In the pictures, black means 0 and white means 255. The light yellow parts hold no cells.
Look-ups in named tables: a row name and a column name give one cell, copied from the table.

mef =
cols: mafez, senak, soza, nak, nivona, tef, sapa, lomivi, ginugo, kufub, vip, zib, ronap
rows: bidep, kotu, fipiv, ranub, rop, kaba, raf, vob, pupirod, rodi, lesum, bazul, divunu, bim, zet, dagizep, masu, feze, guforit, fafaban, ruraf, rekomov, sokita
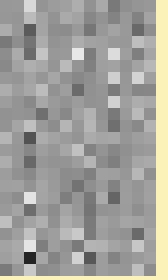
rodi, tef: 136
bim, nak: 151
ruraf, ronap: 158
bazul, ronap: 163
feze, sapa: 151
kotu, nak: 163
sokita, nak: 140
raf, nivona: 166
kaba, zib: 163
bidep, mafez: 152
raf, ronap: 159
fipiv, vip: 153
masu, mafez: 150
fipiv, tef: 140
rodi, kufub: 121
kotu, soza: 187
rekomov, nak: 166
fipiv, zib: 105
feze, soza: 109
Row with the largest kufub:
rop

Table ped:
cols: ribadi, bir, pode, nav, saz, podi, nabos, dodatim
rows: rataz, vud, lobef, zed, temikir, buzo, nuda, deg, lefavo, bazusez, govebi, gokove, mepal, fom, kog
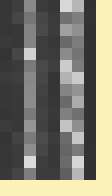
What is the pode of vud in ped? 117
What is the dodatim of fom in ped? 50
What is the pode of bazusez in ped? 122
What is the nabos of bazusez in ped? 112
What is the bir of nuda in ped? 63
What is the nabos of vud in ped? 127
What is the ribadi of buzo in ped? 55
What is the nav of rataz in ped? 59
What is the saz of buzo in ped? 63
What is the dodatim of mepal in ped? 51
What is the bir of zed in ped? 56
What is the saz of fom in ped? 56
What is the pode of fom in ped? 219
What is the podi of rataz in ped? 215
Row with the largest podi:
rataz

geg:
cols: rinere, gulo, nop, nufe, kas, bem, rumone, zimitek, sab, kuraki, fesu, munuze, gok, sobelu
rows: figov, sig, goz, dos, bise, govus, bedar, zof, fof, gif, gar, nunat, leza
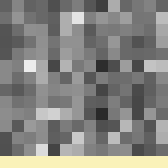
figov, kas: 79
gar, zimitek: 130
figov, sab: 63
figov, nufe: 104
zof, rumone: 144
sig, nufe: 104
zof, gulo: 89
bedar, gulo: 109

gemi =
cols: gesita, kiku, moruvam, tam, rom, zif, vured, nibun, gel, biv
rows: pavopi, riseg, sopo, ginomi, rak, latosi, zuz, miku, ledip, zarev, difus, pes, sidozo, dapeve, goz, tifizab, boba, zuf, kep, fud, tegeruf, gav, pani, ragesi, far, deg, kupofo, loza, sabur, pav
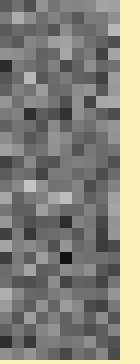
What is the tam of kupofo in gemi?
100
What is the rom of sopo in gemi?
85
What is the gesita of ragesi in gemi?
111
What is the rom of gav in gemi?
120
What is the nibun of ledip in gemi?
69
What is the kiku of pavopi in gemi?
112
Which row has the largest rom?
boba

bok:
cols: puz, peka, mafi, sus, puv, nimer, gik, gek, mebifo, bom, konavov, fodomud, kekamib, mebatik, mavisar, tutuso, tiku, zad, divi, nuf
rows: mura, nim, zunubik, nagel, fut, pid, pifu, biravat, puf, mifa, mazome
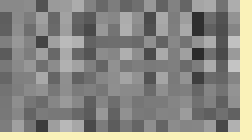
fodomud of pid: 126
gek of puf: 95
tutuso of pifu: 147
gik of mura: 172
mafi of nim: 125
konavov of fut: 175
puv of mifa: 120
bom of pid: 145
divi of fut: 74
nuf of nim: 147
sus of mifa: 123
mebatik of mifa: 132
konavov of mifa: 145
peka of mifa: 135
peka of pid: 138
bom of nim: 135
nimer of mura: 156
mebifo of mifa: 152
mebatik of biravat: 143
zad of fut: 111

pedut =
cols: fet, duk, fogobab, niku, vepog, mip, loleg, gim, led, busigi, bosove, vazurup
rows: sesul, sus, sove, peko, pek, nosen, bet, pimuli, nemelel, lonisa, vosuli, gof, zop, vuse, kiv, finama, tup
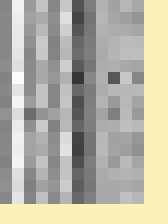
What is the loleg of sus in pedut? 69
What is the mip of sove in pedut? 207
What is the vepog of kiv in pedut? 142
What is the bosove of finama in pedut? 170
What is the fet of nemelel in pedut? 130
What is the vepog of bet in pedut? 151
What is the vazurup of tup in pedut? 182
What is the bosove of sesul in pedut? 182
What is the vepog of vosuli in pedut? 130
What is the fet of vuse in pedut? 130
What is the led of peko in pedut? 173
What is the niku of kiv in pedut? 180
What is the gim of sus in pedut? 116
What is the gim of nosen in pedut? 118
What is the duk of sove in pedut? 233
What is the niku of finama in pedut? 162

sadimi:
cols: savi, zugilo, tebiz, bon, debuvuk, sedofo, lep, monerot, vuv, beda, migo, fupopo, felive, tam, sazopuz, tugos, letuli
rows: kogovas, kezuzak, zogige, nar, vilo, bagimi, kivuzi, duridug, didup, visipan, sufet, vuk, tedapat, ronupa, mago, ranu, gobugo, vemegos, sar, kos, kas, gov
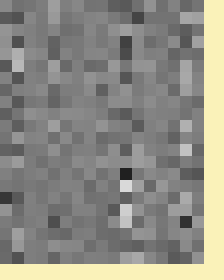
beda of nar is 130
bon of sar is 128
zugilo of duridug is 127
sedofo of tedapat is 116
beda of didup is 140
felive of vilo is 127
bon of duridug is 137
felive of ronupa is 150
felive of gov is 135
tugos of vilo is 114
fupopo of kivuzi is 121
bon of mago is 129
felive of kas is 115
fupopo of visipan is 117

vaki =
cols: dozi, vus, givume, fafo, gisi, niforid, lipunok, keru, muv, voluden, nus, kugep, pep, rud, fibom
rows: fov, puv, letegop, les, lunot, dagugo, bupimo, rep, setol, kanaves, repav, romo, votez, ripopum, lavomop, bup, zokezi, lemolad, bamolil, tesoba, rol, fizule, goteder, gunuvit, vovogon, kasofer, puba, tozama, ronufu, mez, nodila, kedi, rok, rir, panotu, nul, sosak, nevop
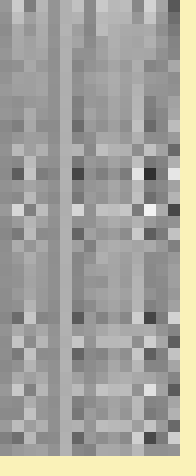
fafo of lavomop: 125
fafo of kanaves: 151
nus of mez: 143
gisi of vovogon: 144
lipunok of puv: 178
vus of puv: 190
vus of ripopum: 136
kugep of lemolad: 122
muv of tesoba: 148
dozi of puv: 145
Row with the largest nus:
lemolad

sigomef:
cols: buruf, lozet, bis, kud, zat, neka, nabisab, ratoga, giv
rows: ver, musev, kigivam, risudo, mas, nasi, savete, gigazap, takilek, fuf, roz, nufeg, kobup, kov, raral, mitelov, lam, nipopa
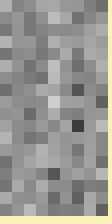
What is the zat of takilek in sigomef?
206
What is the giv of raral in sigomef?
182
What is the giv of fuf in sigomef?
151
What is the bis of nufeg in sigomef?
117
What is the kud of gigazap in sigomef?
169
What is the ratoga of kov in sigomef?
162
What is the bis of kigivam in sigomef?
120
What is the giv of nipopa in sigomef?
97
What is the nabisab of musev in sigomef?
114
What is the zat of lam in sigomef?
107
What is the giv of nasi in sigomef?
175
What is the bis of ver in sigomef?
142
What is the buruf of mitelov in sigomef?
116
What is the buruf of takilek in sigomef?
155
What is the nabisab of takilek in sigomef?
158
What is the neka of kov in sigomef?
155
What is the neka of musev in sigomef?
167
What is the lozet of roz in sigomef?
140
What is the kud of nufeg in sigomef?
126

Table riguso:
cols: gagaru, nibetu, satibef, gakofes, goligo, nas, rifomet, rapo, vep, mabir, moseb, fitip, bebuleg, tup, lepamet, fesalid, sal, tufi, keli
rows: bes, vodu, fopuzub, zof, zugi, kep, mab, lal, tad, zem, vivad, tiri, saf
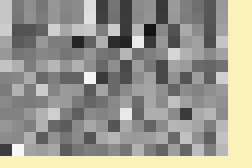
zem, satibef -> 149
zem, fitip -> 101
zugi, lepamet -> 214
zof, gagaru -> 164
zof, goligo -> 125
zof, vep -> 175
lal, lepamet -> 101
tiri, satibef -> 175
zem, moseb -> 232
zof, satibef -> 98
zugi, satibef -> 122
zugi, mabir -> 111
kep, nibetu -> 175
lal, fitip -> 160
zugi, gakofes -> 135
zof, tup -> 151
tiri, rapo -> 85
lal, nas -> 154
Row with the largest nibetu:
saf

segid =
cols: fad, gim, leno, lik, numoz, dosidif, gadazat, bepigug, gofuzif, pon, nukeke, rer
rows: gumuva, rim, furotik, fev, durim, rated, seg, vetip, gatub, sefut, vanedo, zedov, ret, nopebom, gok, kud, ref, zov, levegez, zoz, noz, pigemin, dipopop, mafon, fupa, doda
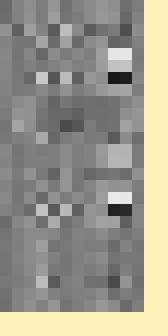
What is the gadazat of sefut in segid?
97
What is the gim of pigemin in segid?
129
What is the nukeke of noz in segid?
130
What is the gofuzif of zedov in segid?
122
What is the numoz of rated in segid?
129
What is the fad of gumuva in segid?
107
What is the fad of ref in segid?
136
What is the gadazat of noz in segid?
128
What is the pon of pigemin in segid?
115
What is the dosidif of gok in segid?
148
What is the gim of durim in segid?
116
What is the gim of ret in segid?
116
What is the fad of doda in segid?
111
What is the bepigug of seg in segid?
152
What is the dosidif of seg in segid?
187
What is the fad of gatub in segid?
127
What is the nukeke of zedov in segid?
139
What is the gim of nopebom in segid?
118
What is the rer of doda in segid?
126

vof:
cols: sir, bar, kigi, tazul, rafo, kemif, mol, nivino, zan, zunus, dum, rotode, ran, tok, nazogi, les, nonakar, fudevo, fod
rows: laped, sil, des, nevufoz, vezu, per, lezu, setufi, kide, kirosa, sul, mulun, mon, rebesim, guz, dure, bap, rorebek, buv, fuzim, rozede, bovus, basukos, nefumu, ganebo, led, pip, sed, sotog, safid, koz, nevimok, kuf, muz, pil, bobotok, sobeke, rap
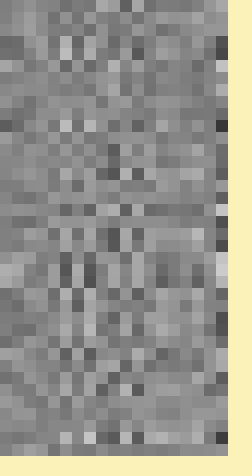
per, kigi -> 119
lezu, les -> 125
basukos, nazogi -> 123
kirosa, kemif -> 153
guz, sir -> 133
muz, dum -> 146

